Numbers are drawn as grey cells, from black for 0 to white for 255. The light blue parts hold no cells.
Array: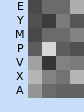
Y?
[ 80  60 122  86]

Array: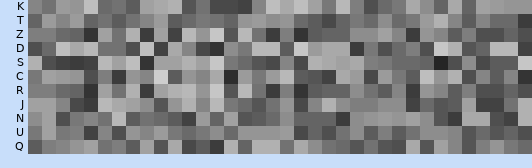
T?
[100 155 133 155 100 114  92 114 133 155  92 106 120 114 100 149 155 141
 149 106  92  73 100 120 106 141 106 120 155 177 133  92 133 106 106  60]
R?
[126 126 106 100  52 161 114 177  60 161 177 184 149 198  85 184 114  60
 126  52  92 100 100 141 114  92 133  60 149 133  92 126  79  79 100  79]

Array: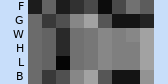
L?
[107  99   5 113 119 135 127 127 162]
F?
[ 28  99  28  49  73  12  73 113  92]

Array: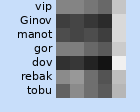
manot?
[ 77  69  77  62 217]
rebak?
[139 152 111  83 190]
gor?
[126 126 104  90 203]

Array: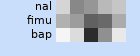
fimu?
[177 156  97 105 171]
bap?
[245 220  44 144 233]
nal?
[213 136 150 185 198]

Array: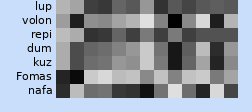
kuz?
[172  76 109 115 151 143 202 122  23 101 164  36 137]

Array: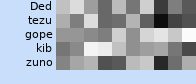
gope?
[150 150 138 126 207 144 213 228 200 251]
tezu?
[174 126 220 104 110 180  96  14  67  81]
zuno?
[132 166 180  81  89 187 200  40 110 174]
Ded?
[193 220 158 104 187 118 207  59 126  89]

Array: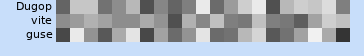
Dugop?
[100 198 198 114 141 184  80 134 100 127 234 107 155 206 234  80 184 206
 198 220 127]
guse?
[ 72 234 147  88 170 228  72 162 107 147 228 107 114 184 213  88 114 162
 241 170  52]
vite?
[141 155 177 162 141 141 170 147  80 177 134 192 127 120 192 127 120  94
 162 206 192]

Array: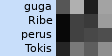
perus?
[ 8 65 72 78]
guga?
[ 86 176  30 163]
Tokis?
[ 37 121  94 142]

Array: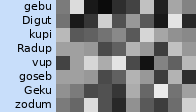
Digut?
[115  25  54 208  81 152  89  25 228  40]
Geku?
[145 123  74  81  54 172 103 235 115 160]

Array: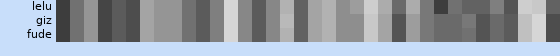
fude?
[ 61 113 149  69  91  77 164 149 149 113  91 127 214 135  91 135 178  98
 164 178 142 142 200 164  84 157 120 106 106 113  84 106  91 192 214  77]
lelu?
[ 61 113 149  69  91  77 164 149 149 113  91 127 214 135  91 135 178  98
 164 178 142 157 206 172 106 172 120  61 113  98  98 127  84 206 200  98]

